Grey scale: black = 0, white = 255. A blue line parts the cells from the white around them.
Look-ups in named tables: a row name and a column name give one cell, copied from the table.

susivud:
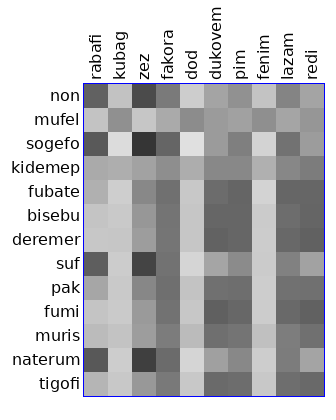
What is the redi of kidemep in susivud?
124
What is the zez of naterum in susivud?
63
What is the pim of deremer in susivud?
102
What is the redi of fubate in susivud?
102
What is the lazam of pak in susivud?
113
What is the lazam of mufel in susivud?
165
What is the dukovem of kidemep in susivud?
136
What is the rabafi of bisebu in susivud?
196
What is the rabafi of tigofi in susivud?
181
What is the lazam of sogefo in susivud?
114
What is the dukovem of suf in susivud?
165
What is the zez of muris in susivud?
157
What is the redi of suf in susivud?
162
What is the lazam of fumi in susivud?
105
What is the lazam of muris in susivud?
125
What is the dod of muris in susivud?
187
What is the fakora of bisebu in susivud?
116
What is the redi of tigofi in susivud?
105

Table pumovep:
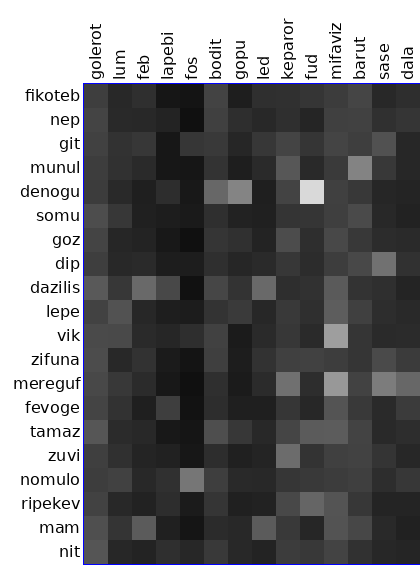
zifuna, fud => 65
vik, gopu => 27
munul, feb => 42
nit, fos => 39
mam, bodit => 43
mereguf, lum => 56
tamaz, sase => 41
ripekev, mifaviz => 84
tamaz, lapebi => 24
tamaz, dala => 45
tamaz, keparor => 69
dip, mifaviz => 61
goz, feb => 35
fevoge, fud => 39
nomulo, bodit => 62

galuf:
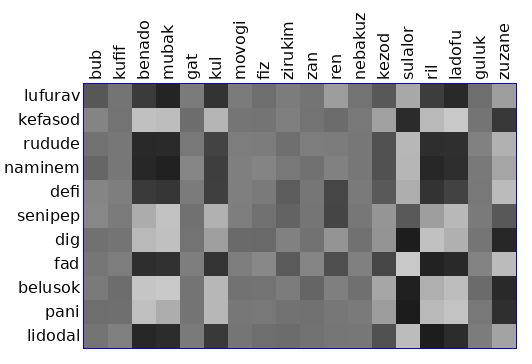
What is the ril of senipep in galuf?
158
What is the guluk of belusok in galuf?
107
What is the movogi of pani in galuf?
119
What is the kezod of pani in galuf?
157
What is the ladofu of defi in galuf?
66
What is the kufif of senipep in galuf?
123
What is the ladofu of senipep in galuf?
184
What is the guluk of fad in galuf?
131
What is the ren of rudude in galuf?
124
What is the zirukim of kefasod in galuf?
127
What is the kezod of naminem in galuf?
81
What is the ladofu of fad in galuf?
41
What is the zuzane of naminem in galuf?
165
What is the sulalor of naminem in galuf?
182
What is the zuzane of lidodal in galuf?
163
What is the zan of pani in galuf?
113
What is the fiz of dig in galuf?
105
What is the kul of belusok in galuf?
183
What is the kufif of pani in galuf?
111
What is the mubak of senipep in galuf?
194
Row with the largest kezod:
belusok

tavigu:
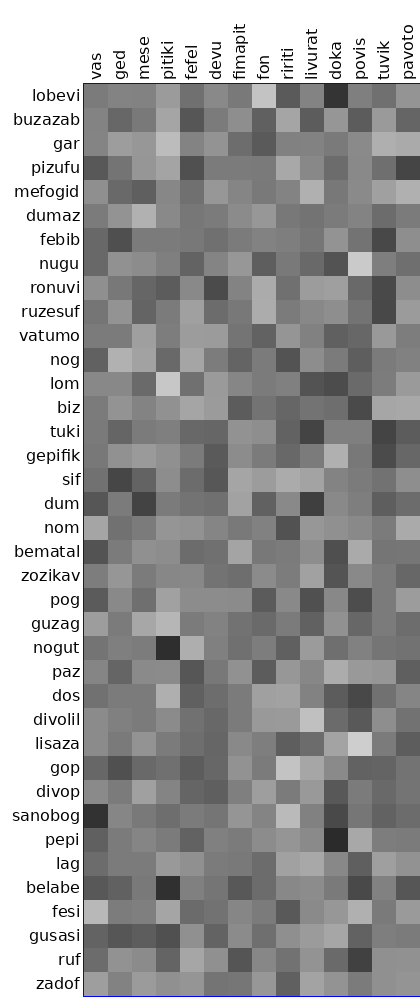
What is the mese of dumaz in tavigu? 177
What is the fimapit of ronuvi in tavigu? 131
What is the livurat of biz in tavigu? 115
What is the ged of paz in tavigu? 101
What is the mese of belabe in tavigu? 121
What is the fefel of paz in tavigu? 86
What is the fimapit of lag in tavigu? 121
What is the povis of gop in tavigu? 98
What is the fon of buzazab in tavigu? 96
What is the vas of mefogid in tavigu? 143
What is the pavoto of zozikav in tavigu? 103
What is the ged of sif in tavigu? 70
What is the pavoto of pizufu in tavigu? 69
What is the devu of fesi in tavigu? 114
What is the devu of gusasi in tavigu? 99
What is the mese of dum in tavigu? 67
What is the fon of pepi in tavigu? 140

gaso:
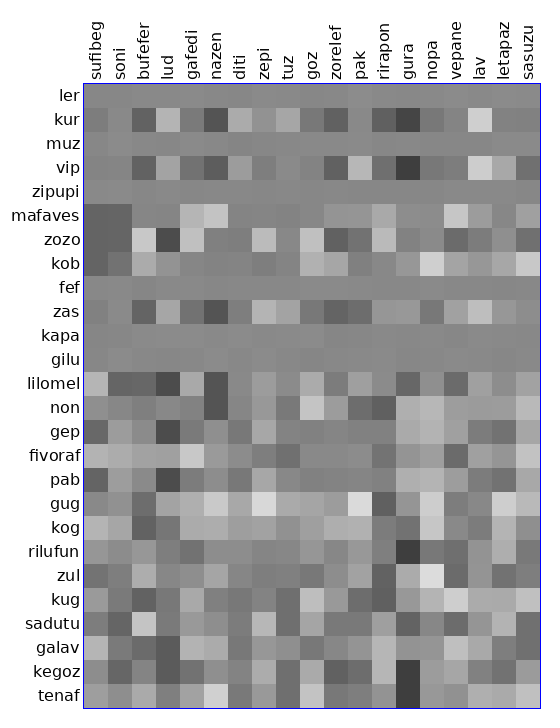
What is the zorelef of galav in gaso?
135
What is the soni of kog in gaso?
166
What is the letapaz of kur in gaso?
130
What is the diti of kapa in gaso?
139
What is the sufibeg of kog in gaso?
180
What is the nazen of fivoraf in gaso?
154
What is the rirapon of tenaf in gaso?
147
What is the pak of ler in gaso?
140
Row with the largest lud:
kur

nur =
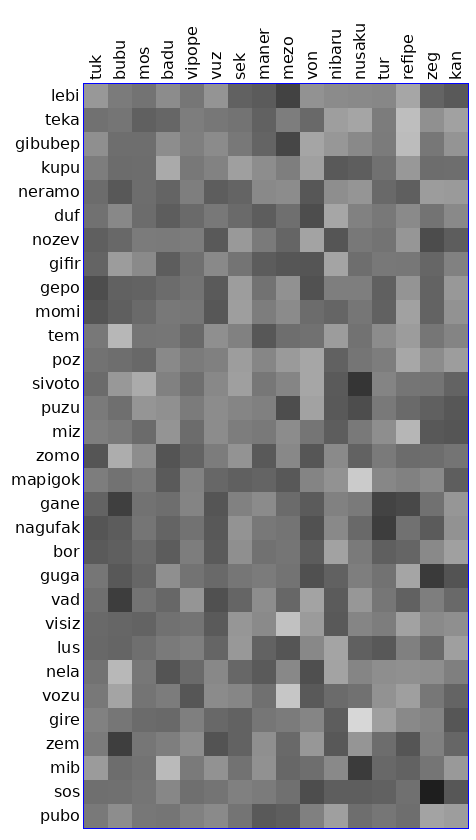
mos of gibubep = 110
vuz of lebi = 148
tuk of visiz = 105
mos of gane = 114
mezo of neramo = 140
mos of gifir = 138
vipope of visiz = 116
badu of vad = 103
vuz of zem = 83
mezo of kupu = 126
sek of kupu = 159

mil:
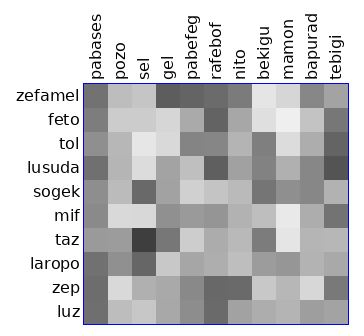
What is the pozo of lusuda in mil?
181
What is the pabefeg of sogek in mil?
208
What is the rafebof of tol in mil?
134
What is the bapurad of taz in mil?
181
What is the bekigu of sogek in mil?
117
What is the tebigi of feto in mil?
119
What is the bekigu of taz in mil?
124
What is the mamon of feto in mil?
239

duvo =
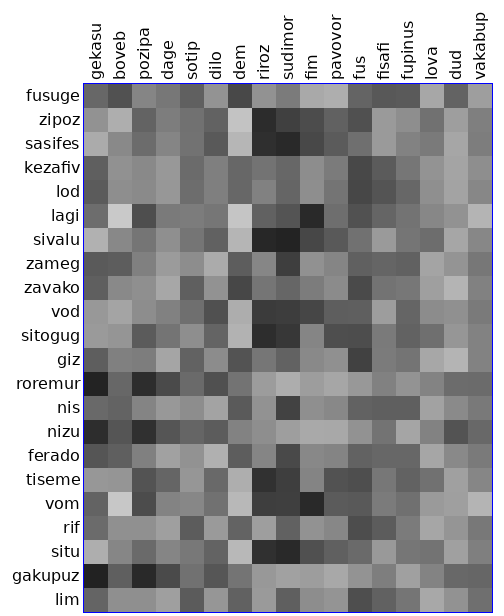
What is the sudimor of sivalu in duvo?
35
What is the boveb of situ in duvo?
134
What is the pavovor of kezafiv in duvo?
123
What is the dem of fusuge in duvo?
72
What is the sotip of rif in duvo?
92
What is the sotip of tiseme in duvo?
150
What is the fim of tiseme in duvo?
132
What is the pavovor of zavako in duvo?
139
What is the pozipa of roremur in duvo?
45
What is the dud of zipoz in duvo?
158
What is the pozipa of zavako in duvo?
143
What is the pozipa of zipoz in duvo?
99
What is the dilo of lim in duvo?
150
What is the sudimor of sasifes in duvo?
41
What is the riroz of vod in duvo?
59
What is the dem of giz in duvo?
83

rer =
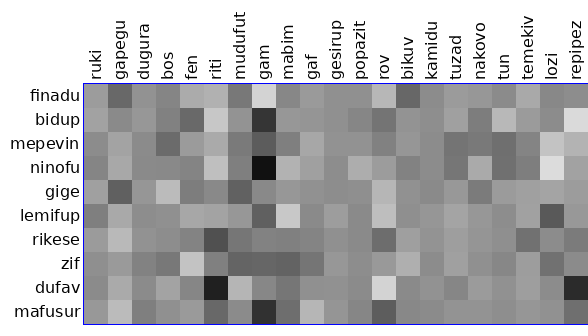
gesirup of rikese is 144
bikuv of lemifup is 143
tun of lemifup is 141
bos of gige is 187
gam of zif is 102
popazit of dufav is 139
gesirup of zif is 151
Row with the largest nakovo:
ninofu

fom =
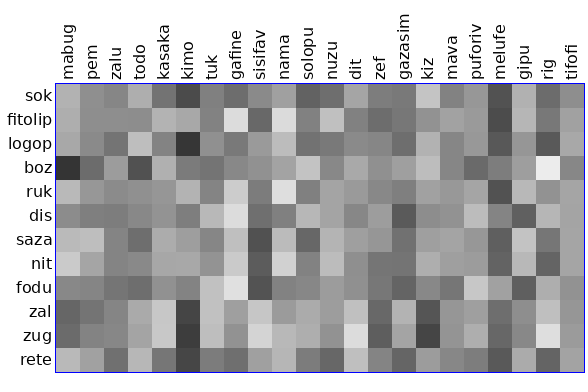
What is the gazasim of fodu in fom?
100
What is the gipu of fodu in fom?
95
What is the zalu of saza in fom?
132
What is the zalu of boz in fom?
156
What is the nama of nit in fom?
209
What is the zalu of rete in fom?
112
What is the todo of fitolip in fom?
141
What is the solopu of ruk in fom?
128
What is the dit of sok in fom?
165
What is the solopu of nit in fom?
130
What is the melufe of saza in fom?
95
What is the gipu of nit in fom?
184
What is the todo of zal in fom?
170
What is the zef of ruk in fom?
136
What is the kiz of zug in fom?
69
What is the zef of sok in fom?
125

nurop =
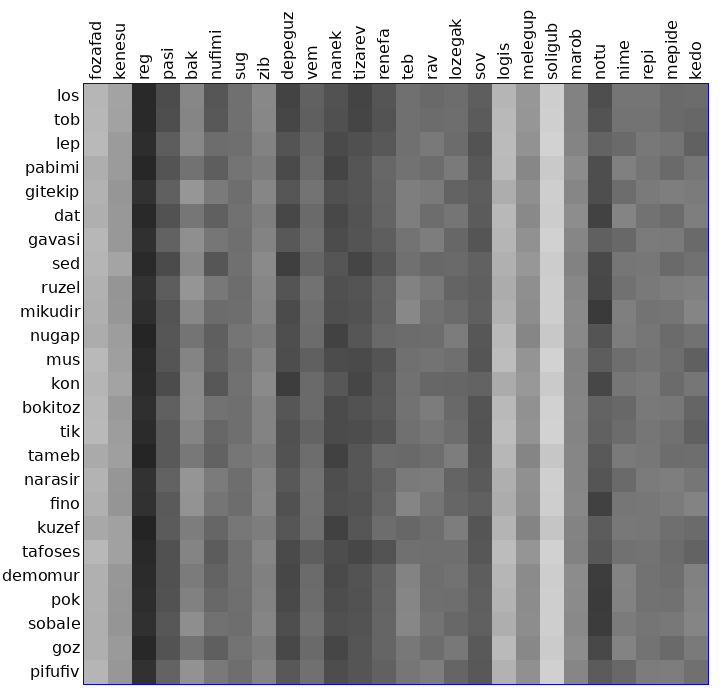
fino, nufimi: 117
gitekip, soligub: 206
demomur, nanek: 74
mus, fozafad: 185
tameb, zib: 124
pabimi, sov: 88
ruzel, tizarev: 84
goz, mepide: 106
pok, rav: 111

